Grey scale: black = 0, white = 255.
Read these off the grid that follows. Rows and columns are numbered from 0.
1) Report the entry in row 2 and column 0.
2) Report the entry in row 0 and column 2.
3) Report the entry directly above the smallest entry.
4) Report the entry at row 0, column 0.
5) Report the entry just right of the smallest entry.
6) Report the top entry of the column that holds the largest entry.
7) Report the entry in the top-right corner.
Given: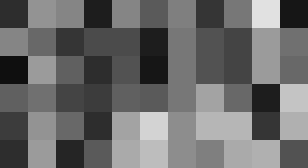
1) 15
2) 133
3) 133
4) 45
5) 155
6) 225
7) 22

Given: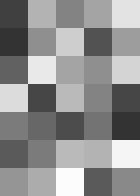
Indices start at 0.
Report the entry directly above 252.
186
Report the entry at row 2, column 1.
233
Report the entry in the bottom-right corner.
137
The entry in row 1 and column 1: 143
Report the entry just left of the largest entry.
172
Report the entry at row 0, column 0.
64
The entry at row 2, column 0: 97
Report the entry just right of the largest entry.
90
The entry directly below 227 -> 157
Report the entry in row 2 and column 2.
164

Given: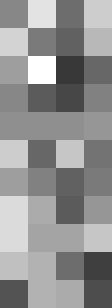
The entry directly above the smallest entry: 97
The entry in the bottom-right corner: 77
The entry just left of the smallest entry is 255
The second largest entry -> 227
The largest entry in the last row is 178
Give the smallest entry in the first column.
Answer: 83
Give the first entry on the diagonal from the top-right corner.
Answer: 205
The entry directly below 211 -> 158
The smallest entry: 56
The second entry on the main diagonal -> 122
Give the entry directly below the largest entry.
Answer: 91
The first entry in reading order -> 135
